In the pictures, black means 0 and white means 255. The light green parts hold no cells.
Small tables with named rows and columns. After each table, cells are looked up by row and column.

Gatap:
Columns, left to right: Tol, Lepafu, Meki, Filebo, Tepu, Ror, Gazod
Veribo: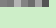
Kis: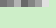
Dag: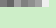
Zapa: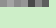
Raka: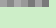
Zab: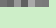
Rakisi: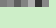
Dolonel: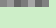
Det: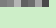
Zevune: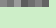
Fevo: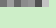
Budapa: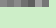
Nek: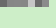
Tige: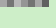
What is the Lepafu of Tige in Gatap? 117
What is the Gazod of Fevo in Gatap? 195
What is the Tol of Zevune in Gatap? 136
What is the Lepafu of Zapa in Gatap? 164
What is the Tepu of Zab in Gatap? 169
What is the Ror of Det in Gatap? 166
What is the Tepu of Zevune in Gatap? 111
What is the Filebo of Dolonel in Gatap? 123
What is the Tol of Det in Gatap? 125
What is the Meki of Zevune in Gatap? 155
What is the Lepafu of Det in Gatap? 134
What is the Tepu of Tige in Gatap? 115
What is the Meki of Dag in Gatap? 161
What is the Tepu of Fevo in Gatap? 148
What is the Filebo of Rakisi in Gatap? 130
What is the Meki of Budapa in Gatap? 138
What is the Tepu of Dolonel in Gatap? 166

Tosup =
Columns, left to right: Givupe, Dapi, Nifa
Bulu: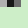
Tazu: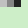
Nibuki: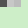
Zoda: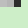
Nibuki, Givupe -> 82
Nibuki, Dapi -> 199
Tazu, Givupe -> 192
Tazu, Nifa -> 35
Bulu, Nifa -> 108
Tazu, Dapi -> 133
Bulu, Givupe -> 176
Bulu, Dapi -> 24
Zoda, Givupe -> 189
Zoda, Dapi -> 181
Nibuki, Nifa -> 188
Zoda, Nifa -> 45

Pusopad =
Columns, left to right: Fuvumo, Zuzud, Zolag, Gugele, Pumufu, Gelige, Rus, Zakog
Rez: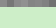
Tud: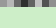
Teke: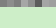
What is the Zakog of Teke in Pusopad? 159
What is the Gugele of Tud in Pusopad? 47
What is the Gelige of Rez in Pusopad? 135
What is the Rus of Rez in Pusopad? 129
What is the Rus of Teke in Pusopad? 165
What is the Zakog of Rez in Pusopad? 114
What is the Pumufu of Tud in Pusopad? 98
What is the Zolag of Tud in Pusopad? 105
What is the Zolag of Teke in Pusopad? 126
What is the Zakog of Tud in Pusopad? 143
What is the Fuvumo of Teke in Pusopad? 127
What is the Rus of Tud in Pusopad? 82
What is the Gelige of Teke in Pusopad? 92
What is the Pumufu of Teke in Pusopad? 143
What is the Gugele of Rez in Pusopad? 145
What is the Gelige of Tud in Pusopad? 194
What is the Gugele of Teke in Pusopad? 166
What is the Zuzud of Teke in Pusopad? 141
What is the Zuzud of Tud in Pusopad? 183

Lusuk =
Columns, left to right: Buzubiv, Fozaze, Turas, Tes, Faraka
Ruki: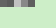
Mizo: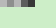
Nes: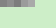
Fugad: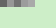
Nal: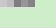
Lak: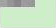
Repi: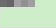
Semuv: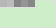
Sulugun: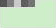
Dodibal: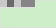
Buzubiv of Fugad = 101
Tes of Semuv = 149
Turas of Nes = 125
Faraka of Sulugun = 116
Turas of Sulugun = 202
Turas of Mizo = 183
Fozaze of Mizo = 142
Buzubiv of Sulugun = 86
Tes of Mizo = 93
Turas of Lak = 136

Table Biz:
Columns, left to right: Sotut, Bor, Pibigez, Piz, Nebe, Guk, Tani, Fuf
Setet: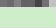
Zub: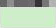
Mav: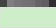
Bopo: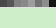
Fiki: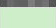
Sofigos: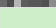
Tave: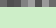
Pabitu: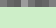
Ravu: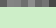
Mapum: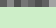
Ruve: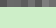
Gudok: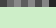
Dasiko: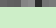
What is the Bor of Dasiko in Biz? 97
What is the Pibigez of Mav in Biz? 118
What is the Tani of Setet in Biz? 113
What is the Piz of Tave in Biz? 130
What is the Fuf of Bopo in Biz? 20
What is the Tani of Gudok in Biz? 133
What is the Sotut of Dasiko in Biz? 102
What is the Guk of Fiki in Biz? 104
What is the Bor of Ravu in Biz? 132
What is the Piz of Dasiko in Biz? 133
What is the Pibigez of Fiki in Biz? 97
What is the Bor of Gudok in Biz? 106
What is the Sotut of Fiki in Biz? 87
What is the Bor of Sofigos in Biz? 78
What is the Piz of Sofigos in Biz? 93
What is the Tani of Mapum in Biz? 97
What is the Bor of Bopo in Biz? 87
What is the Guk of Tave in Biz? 83
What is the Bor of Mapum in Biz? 137
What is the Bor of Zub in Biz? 142

